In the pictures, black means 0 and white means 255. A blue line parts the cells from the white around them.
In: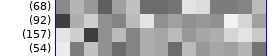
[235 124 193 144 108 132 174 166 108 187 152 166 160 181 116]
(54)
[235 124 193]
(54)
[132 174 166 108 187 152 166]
(54)
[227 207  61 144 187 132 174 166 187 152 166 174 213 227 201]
(157)
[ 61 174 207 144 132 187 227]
(92)

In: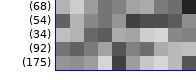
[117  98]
(92)
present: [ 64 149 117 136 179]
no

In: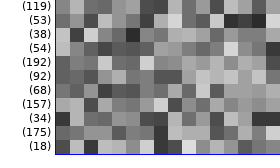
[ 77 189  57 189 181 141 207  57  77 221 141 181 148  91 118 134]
(18)
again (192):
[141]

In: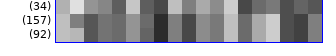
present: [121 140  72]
no
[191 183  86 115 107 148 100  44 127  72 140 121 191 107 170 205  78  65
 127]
(92)
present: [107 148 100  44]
yes

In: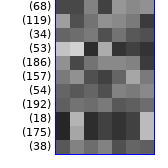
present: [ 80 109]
no
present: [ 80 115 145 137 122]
yes
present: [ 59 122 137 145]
no

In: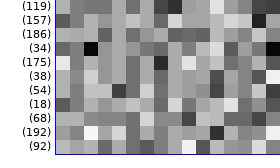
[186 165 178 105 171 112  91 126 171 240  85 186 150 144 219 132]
(92)
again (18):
[171]
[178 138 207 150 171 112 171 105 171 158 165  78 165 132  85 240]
(38)
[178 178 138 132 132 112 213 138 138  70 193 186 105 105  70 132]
(68)

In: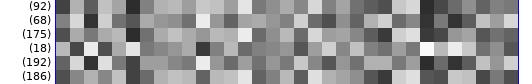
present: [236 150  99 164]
yes
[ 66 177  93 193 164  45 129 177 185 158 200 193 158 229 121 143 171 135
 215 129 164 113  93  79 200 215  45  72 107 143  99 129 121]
(92)

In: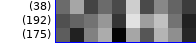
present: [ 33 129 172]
yes
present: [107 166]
yes

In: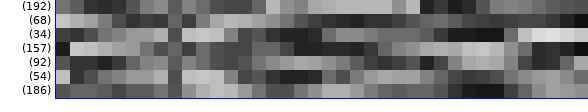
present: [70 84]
yes
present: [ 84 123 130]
yes
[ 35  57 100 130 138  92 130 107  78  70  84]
(92)
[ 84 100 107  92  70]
(68)
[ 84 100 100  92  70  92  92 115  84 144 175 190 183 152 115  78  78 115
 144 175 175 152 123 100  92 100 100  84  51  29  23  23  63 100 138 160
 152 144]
(186)
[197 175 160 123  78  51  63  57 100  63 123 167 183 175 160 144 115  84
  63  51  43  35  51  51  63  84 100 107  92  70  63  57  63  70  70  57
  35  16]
(68)

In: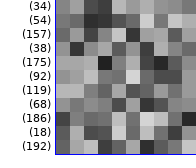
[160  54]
(68)
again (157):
[160]
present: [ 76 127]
no
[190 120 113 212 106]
(92)
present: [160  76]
yes
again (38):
[147]
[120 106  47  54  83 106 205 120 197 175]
(54)

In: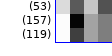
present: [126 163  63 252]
no
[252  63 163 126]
(119)

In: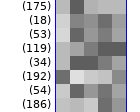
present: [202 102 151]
yes
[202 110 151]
(186)
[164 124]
(119)
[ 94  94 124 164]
(34)
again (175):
[186]

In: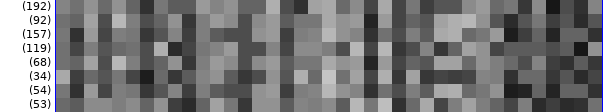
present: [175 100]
no
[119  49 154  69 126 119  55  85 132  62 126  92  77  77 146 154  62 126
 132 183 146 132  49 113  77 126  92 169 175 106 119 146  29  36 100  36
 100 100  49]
(54)
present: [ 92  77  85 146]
no

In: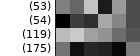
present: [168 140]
no
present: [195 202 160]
no

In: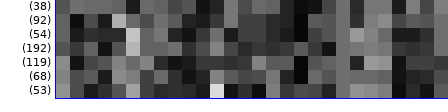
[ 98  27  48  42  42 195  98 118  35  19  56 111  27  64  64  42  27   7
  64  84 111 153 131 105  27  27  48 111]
(54)
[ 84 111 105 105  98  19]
(68)
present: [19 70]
yes

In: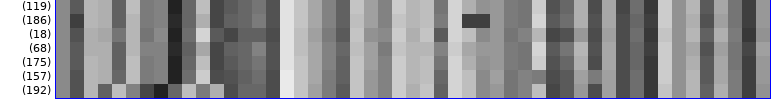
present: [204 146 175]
yes
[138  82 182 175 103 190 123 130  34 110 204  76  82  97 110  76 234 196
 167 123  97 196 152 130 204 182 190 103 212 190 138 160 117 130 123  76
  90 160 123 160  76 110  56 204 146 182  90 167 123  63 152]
(157)
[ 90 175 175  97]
(68)
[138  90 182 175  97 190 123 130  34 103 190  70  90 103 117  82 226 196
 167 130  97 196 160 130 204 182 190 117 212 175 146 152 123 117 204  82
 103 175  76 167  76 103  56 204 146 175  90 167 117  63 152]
(175)
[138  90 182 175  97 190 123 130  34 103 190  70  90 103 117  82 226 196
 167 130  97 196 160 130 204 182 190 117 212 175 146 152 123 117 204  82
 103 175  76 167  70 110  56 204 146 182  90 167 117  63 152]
(119)
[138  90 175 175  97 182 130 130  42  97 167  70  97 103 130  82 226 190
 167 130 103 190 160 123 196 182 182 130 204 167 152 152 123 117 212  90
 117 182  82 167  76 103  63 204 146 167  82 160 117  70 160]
(68)

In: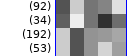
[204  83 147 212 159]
(53)
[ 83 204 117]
(92)
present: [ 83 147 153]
yes
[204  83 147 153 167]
(192)

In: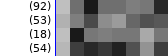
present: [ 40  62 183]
no
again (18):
[119]
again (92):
[111]
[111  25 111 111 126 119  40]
(92)
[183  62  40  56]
(54)
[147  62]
(54)

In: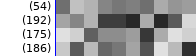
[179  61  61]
(192)
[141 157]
(175)

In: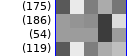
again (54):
[156]
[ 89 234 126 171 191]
(119)
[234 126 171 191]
(119)
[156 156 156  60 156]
(54)
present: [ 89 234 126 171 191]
yes

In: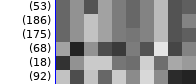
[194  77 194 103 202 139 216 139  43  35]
(92)
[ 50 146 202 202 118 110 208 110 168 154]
(18)

